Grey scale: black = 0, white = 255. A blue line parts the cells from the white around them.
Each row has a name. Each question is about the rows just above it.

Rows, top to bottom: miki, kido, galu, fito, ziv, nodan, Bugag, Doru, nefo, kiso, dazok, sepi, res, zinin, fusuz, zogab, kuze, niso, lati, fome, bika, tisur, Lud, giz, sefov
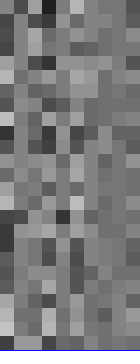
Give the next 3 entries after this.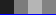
[118 118  84]
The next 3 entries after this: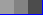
[ 52 146 146]
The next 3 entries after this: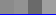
[131  99 118]
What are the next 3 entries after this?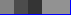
[139 146 124]
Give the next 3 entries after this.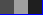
[124 181 131]
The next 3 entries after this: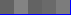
[146 146 112]
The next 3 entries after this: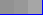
[124 159 139]

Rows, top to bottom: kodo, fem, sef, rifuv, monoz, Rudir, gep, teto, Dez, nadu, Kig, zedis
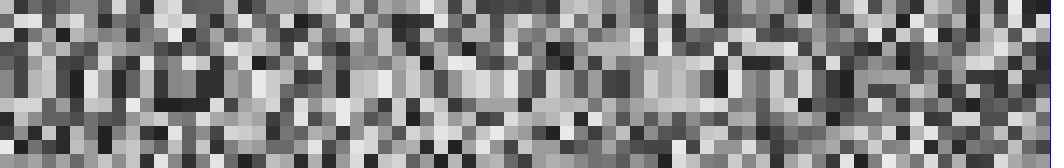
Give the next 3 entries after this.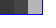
[105 141 197]
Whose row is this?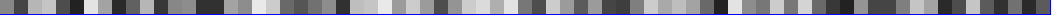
gep
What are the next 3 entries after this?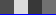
[ 97 105 197]
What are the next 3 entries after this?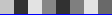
[ 34  77 190]
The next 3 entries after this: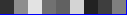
[219  77 169]
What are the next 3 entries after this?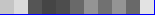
[ 49 204 135]
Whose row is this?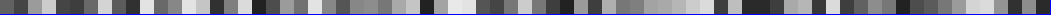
monoz

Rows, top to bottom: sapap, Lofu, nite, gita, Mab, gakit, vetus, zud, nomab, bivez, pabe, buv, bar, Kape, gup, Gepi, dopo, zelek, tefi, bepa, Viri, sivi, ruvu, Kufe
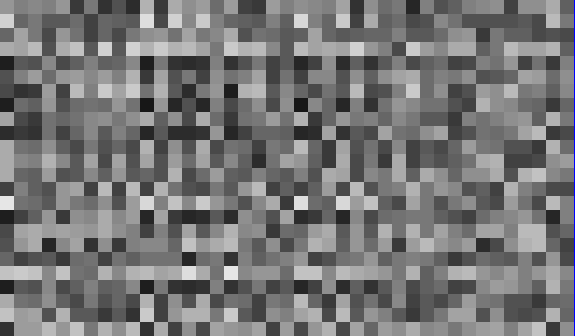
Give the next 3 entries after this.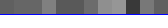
[96 73 81]
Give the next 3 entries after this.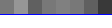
[ 81 108  96]
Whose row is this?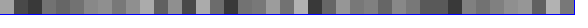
nomab
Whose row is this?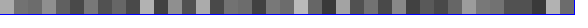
pabe
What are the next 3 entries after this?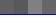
[ 89 128  81]

